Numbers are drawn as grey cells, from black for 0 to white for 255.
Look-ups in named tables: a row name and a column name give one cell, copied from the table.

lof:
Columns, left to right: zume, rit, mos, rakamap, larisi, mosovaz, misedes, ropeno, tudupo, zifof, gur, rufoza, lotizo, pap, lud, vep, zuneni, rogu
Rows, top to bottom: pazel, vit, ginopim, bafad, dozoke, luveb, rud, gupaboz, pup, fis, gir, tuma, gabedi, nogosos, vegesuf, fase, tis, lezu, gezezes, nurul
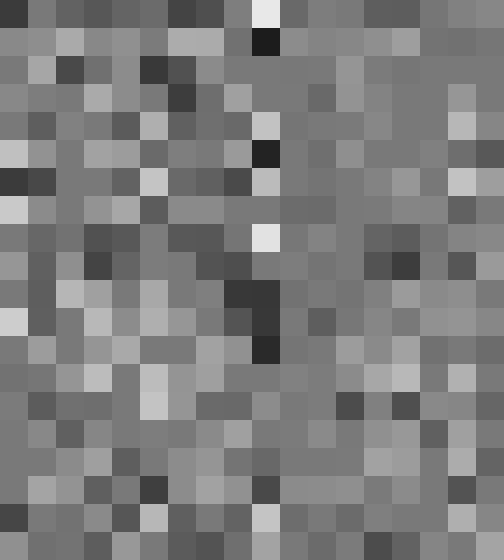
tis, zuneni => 172
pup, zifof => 226
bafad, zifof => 121
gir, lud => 155
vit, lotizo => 135
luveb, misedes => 126
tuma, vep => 145

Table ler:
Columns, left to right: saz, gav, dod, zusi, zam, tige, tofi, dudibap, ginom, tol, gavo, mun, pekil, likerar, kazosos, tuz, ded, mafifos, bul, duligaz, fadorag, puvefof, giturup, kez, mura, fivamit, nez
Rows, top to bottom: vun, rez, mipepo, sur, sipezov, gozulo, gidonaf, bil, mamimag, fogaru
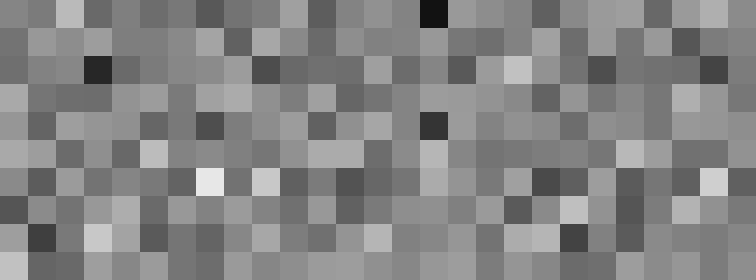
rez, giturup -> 118
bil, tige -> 106
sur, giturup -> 134
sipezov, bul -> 145
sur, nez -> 119
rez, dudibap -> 164
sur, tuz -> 156
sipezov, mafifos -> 131
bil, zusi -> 152
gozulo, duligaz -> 125
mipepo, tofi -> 135
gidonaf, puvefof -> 157
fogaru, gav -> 101
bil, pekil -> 97
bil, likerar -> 122
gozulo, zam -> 104
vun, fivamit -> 175
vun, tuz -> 18
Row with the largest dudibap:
gidonaf

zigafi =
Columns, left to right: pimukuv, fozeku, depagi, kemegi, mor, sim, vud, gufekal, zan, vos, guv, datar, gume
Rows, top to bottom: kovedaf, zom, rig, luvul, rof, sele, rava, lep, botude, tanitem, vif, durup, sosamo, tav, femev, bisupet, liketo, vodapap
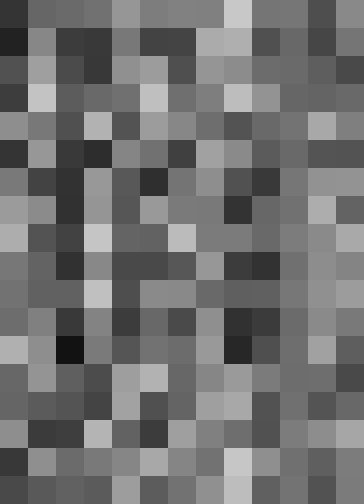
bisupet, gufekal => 128
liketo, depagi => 107
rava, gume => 147
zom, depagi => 60
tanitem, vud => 87
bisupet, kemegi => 180
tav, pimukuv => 103
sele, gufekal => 161
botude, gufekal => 123
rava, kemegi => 152
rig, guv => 106
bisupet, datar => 141
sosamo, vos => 79
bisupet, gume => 166
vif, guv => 119
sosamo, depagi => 18
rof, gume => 127
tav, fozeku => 148
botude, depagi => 66
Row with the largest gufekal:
zom

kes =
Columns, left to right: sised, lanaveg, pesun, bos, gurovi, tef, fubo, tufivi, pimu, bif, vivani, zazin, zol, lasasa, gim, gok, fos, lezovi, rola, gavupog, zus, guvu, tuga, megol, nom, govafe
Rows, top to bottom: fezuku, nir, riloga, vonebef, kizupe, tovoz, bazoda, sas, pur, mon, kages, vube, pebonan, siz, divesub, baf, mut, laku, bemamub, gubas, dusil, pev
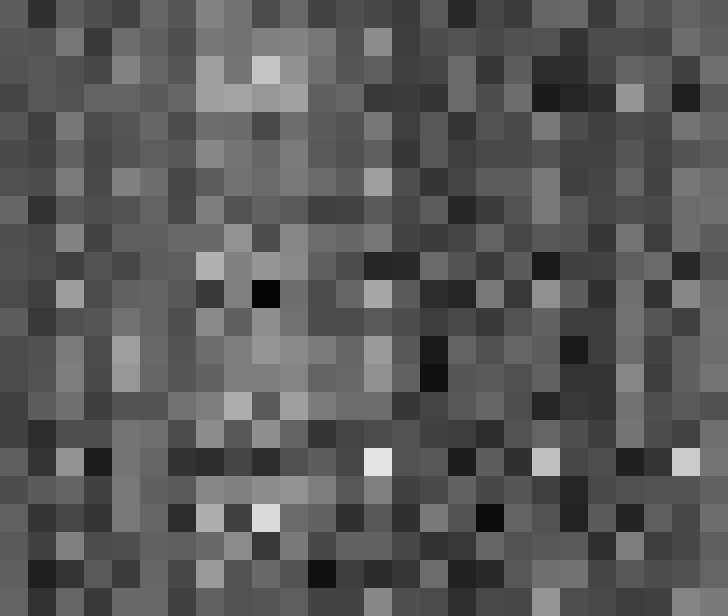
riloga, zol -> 86
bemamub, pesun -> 70
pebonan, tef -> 104
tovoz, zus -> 66
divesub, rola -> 78
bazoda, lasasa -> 159

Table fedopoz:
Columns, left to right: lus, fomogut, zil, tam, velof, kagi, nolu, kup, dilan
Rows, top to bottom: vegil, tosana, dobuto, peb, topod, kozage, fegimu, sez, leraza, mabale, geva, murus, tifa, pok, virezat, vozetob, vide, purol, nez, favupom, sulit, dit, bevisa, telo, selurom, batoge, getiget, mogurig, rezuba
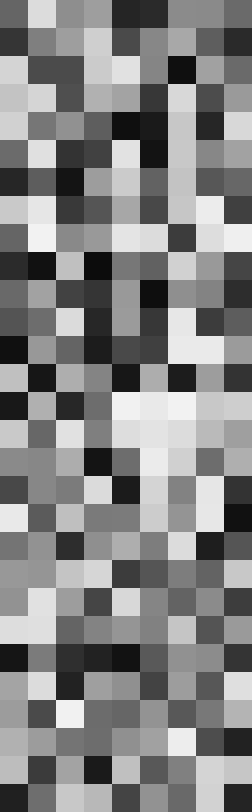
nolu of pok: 28
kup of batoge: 120
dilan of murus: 93
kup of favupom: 30
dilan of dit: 61
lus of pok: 192
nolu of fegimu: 195
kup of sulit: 99
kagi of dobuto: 133
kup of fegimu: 87
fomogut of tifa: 152
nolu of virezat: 242
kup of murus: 60
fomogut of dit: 225
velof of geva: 153
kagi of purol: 212
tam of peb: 177
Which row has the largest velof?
virezat

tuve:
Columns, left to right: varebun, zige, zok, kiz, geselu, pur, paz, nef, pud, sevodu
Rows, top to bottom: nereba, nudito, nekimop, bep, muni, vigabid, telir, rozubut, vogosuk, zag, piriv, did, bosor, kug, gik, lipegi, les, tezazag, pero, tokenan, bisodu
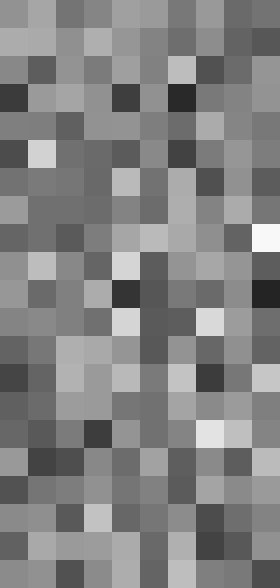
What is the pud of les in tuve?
93
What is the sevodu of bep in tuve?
147
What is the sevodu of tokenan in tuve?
145
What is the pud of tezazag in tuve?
138
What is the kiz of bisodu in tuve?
139
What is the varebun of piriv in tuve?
151
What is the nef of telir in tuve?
80
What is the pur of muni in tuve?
126
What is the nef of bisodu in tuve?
127
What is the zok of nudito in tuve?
144
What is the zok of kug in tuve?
178
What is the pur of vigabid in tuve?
137
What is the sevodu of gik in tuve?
127
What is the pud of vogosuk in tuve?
99

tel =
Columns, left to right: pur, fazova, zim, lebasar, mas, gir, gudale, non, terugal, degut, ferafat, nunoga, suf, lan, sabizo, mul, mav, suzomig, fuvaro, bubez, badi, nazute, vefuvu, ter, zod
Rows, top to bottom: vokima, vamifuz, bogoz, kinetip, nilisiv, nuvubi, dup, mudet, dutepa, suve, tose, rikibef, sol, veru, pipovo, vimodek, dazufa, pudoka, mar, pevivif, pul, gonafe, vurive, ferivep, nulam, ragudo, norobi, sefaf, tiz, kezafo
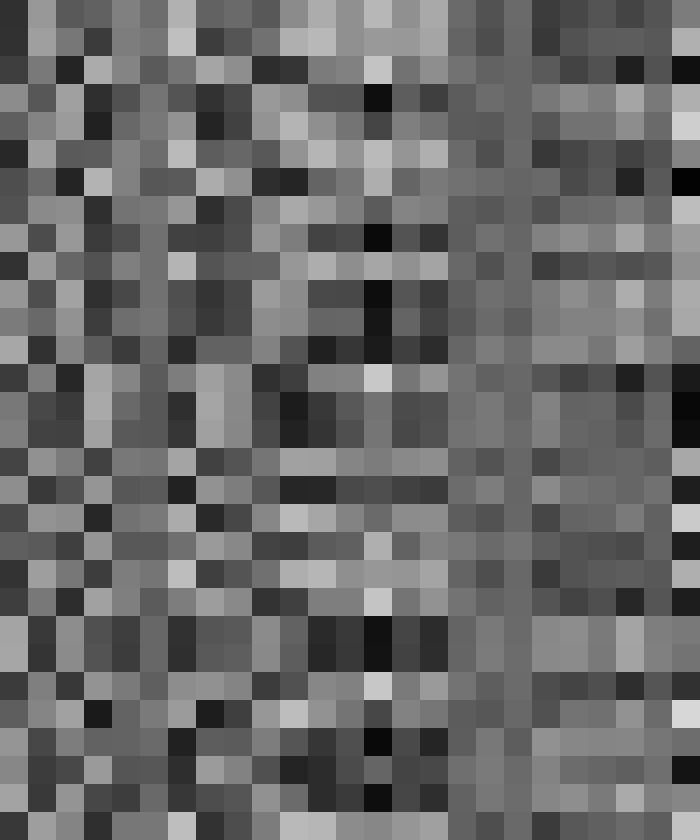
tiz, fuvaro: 108
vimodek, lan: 117
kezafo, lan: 135
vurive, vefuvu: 164
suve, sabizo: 145
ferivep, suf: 56

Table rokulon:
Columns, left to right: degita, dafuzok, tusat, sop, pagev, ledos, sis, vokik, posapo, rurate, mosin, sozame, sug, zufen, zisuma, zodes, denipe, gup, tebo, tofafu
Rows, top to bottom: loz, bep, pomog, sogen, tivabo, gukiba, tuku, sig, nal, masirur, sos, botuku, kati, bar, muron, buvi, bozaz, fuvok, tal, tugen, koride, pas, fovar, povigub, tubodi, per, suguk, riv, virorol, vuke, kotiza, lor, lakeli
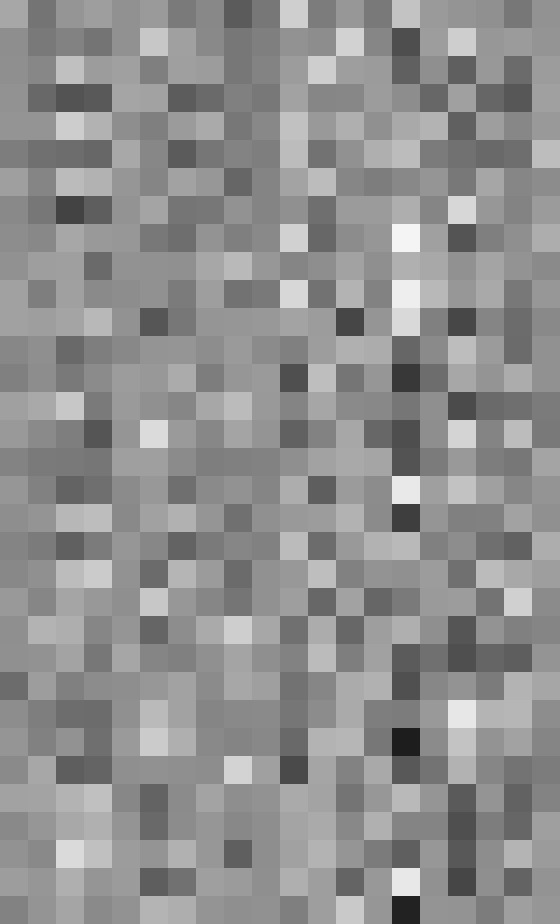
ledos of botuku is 86
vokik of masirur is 167
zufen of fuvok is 140
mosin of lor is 175
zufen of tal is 139
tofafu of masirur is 138
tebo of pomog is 107
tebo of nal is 143
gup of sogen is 102
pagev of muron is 154
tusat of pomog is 192
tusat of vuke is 168
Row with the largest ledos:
buvi

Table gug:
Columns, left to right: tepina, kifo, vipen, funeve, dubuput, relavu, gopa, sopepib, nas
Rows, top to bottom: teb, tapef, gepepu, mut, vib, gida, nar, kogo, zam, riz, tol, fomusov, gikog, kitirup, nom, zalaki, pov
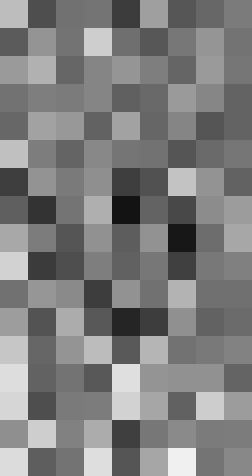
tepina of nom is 214
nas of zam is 167
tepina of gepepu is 154
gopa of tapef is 119
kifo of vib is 162
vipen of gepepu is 102
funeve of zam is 145
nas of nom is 156
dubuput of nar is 62
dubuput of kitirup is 223
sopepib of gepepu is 154
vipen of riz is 78
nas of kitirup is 100

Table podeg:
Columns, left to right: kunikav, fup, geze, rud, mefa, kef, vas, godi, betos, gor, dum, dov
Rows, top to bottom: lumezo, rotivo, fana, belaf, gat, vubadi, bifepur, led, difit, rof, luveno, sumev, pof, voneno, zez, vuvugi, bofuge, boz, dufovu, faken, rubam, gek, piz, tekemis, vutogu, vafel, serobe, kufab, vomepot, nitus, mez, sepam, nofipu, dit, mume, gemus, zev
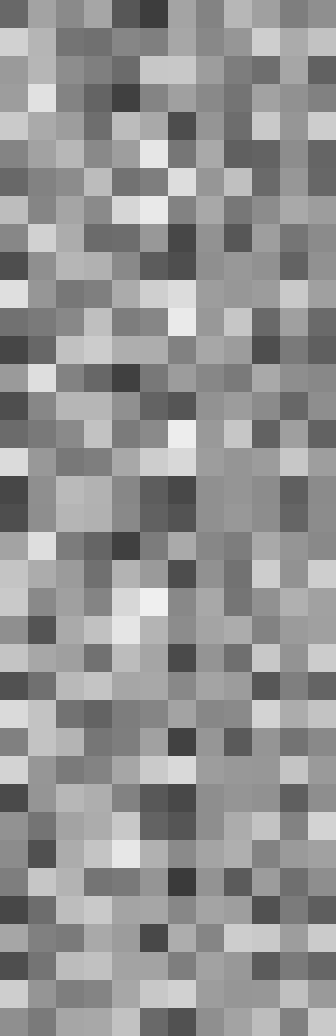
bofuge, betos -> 149
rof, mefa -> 137
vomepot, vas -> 72
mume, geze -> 188
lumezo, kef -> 61
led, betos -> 119
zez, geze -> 182
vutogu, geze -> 185

